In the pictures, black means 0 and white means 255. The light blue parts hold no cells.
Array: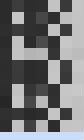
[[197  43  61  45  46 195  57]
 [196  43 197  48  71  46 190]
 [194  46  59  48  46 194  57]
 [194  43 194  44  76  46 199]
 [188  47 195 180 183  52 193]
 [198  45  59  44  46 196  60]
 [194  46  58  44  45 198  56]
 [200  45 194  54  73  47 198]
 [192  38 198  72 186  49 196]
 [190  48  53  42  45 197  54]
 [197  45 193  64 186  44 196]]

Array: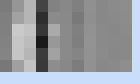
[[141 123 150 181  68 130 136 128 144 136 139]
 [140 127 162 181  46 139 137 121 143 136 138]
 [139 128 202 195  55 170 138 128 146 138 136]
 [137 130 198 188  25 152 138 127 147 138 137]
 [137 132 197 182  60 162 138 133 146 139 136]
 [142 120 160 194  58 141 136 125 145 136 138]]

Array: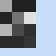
[[ 34 168  32]
 [224  35 115]
 [ 48 182  74]
 [ 54  43  42]]

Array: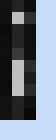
[[ 14  17  35]
 [ 47  16 189]
 [ 15  11  36]
 [ 15  14  36]
 [ 16  15  58]
 [ 44  13 191]
 [ 28  12 191]
 [ 42  12 193]
 [ 16  17  35]
 [  9  18  34]]

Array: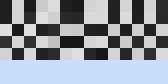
[[ 43  30 213  29 203 221  31  26 211 215  33 212  28 211]
 [ 41  31 213  44 222 208  40  39 217 217  33 219  30 214]
 [210 222  26 222  34  44 204 201  34  31 206  29 207  34]
 [ 42  47 213  49 218 194  23  22 213 218  35 204  41 211]
 [219 210  35 215  34  43 212 223  39  23 212  37 205  47]]

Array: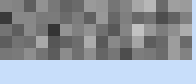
[[155 135 131  94 146 120  99 106 154 149 117 132 167 183 106 159]
 [128  58 136 136 122 123 107 124  96 152 103 127 104 115  77  98]
 [173 116  94 137 116  52 148 129 146 112  88 133 194 152 125 143]
 [106  93 115 110 169  86  98 109 172  89 137 115 165  93 105 157]
 [130 119 122 142 116  92 140 112 142 101 118  77 125 121 108 157]]

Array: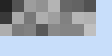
[[ 82  35  83 157 146 180 103  99]
 [177  57 169 120 174 159 129 182]
 [191 174 124 129  88 137 132 132]]

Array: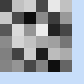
[[193  60 193 207  72 232]
 [153 200  74  12 138  62]
 [ 70  87 218 149 236  35]
 [118 139 211 194 166 160]
 [172 128  66 204  29 188]
 [101 132 149  71 130  15]]

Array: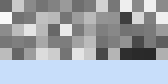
[[138 104 202 138 116 130 154 110 123 210 119 238 137 239]
 [239 249 114 122 192 185 117 156 186 148 146  62 215 128]
 [155 140 188 228 184 103 234 123 163 127 136 114 117 122]
 [ 94 119 127 120 168 126 125 162 187 115 127 146  73 121]
 [176 188 102 157 220 205 116 228 202  72 181  46  42  41]]
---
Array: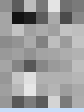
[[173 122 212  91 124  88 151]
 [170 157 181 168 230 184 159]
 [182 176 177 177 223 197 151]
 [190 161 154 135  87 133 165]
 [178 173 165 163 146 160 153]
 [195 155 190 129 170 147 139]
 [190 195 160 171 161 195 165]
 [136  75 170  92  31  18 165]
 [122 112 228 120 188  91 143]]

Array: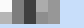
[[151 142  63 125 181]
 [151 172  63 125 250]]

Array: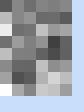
[[157 194 201 133 169 254]
 [189 212 178  92  81 162]
 [153 142 192 102 103 138]
 [ 97  76  98 126 127 190]
 [ 98  64 146 128 156 112]
 [164 153 193 116 111 236]
 [ 91 108 107 148 135 186]
 [135 126 132 111 135  89]]

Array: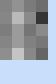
[[101 136 196 142]
 [119 129 155 133]
 [138 117 155 125]
 [ 53 138 185 134]
 [109 123 146 131]]

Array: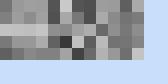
[[195 111 152 178 106  67 163 129 129 136 117  96]
 [132 117 115 186  94 192  56  98 172 152 151 121]
 [141 120 143 105 173 161 137 143 196 190 192 194]
 [123 116 138 170  79 120 168  81 160 141 157 128]
 [170  95 155 157  80  85 201  84 157 159 153 117]]

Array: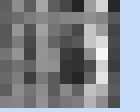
[[ 76 140 179 125 120 106 146 110 134 130]
 [ 92 175 192  98 137  92 140 117 140  93]
 [ 85 227 100  37  52  90 122  63 125 105]
 [ 60 210  77  49  52 144 147 100 114  99]
 [ 66 247 142  49  61 137 149  67 148 116]
 [ 73 219 197  88  79 100 148  72 124  89]
 [ 68 156 197  72  99 116 161  84 150  87]
 [ 88 133 143 135 132 124 137 125 109  99]
 [ 38 212 158  37  70  93 167  94 141  95]]

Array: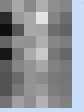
[[129 139 178 142 159 115]
 [119 125 154 148 119  83]
 [118 121 138 146 106  83]
 [121 129 167 148 134  89]
 [102 120 201 171 119  21]
 [125 134 175 146 148 100]
 [ 99 110 166 168  85  14]
 [110 132 227 168 154  42]
 [134 142 174 137 169 131]]

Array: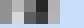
[[180  62  94 216 145]
 [177  38 127 184 145]]
